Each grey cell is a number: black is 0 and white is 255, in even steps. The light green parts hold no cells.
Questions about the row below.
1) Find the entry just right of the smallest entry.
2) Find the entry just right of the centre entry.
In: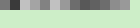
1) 193
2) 109

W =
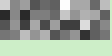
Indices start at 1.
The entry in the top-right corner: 189
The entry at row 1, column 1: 209
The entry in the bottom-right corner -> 117
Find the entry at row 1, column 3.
158
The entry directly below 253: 198
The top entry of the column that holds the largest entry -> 253
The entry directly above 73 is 126
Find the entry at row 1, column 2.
136
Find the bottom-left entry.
117
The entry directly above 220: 177
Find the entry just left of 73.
168
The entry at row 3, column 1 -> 84

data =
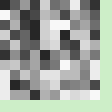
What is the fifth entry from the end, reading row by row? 153
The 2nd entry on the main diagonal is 153
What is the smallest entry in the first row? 38
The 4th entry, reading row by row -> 60
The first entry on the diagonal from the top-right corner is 50
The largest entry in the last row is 248
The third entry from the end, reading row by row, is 217
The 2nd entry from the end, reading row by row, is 227
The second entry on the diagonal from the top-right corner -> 142
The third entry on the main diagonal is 60
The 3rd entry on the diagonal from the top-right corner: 130
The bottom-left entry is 236

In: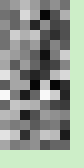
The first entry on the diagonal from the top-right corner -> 113
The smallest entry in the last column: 27
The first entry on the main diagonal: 132
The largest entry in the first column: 248
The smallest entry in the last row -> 80
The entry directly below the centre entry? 6
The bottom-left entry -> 166
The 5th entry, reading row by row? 113
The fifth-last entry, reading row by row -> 132
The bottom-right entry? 101
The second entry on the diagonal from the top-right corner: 80
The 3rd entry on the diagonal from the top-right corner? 144
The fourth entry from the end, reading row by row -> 144
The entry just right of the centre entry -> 59
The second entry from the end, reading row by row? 101
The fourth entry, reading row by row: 156
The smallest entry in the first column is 91

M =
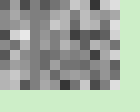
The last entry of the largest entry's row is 210
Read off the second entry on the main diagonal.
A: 168
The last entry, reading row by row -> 222
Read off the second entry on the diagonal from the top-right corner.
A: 149
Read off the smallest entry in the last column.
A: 96
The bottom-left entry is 180
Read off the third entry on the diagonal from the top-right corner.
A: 180
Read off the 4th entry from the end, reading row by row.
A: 200
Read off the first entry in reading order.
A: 96
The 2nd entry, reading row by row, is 159
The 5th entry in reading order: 87
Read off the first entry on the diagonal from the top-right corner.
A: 222
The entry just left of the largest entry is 210
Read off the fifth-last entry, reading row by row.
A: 115
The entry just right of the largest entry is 127
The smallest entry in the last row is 53
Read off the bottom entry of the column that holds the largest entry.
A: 87
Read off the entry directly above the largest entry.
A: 168

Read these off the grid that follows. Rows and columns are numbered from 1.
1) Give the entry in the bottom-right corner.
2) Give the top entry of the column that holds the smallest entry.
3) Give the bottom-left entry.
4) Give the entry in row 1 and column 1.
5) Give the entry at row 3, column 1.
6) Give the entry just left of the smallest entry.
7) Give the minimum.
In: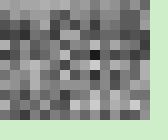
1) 145
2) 125
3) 114
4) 166
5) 82
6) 92
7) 26

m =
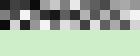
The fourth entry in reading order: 11
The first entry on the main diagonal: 23
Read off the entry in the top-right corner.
150
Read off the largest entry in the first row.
232
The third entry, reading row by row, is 54
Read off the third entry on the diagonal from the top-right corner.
169
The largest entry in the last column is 243
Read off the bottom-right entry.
211
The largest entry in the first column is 127
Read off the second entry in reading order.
65
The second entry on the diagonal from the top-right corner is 211
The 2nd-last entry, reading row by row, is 85

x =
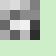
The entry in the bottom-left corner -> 168
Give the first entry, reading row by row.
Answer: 210
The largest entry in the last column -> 138
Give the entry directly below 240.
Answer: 187
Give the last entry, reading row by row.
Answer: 45

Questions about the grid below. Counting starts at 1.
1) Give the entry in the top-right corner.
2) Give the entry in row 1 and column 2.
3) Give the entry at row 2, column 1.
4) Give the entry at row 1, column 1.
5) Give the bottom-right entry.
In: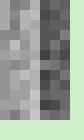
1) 96
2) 125
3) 169
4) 169
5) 116

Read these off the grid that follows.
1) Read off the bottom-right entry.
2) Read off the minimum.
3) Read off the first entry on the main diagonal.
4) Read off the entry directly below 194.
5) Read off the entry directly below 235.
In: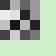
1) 119
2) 23
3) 55
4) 67
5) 194
